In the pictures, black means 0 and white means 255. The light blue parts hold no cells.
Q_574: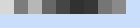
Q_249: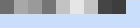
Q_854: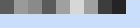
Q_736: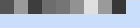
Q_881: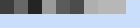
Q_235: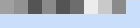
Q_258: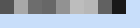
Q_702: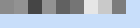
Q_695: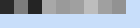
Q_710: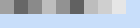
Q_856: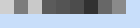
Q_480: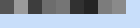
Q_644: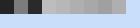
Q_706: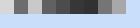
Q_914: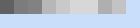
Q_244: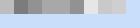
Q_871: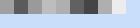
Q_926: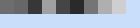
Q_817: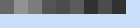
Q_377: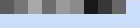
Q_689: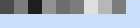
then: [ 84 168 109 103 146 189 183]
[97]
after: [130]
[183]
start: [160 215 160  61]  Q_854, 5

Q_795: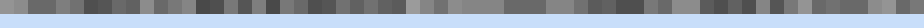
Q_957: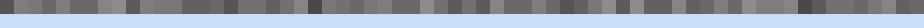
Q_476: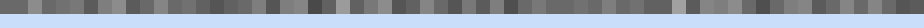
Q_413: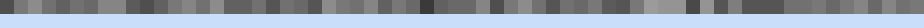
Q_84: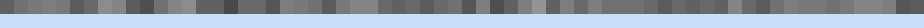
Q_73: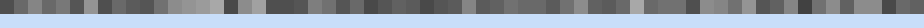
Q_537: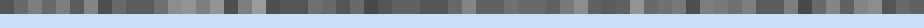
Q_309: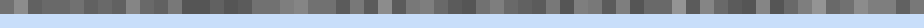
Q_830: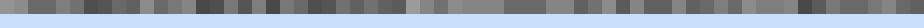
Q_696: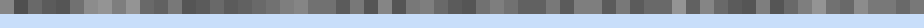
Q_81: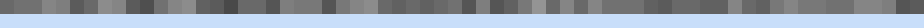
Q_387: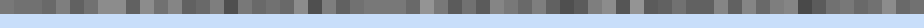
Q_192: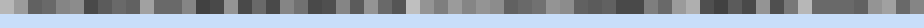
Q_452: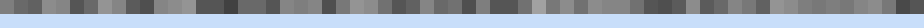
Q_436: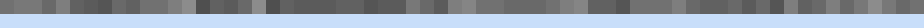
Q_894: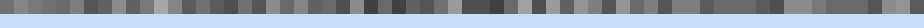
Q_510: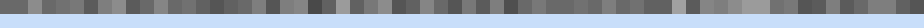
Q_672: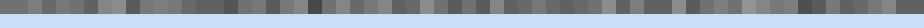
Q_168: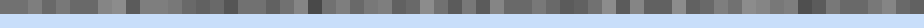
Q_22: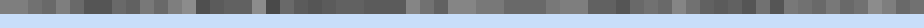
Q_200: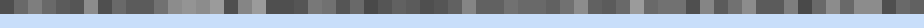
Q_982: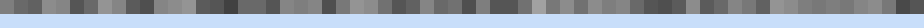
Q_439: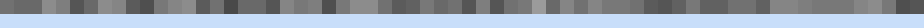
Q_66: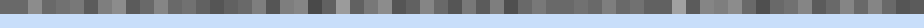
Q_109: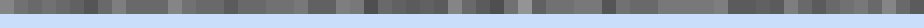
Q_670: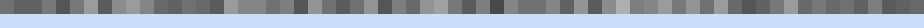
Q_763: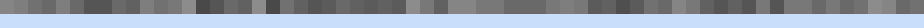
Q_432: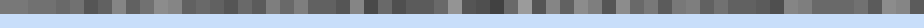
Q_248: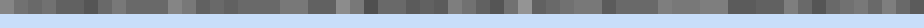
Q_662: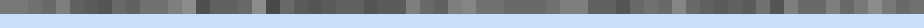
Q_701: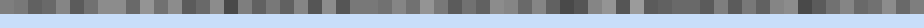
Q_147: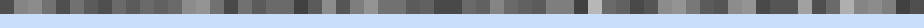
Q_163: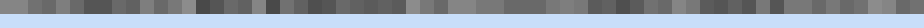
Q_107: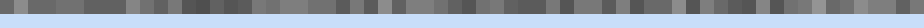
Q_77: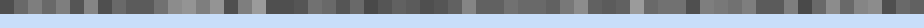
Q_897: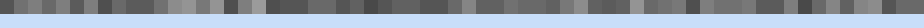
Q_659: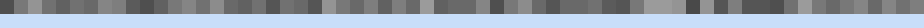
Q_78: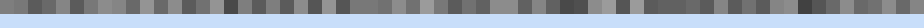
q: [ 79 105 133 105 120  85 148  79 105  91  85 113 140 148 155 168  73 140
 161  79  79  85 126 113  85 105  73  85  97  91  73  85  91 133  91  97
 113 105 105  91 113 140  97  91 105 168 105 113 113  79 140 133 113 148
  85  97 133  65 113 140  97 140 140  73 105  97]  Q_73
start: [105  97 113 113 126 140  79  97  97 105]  Q_662, 9
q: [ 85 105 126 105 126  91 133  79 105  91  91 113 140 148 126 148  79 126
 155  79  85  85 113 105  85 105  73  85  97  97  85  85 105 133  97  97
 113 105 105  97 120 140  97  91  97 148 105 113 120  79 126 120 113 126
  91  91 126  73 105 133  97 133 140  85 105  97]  Q_537
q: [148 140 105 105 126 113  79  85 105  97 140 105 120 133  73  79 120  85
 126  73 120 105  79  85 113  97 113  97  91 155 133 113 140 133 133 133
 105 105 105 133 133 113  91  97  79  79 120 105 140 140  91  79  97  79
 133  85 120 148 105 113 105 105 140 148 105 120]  Q_795
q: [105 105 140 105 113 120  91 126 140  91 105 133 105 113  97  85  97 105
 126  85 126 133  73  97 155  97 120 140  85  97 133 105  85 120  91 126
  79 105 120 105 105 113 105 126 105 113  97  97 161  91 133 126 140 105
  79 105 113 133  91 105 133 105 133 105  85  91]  Q_66

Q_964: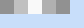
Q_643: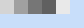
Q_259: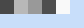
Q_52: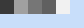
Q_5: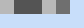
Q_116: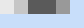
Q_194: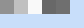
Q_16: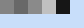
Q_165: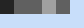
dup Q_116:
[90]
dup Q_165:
[96]
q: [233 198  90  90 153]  Q_116
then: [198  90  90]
[153]

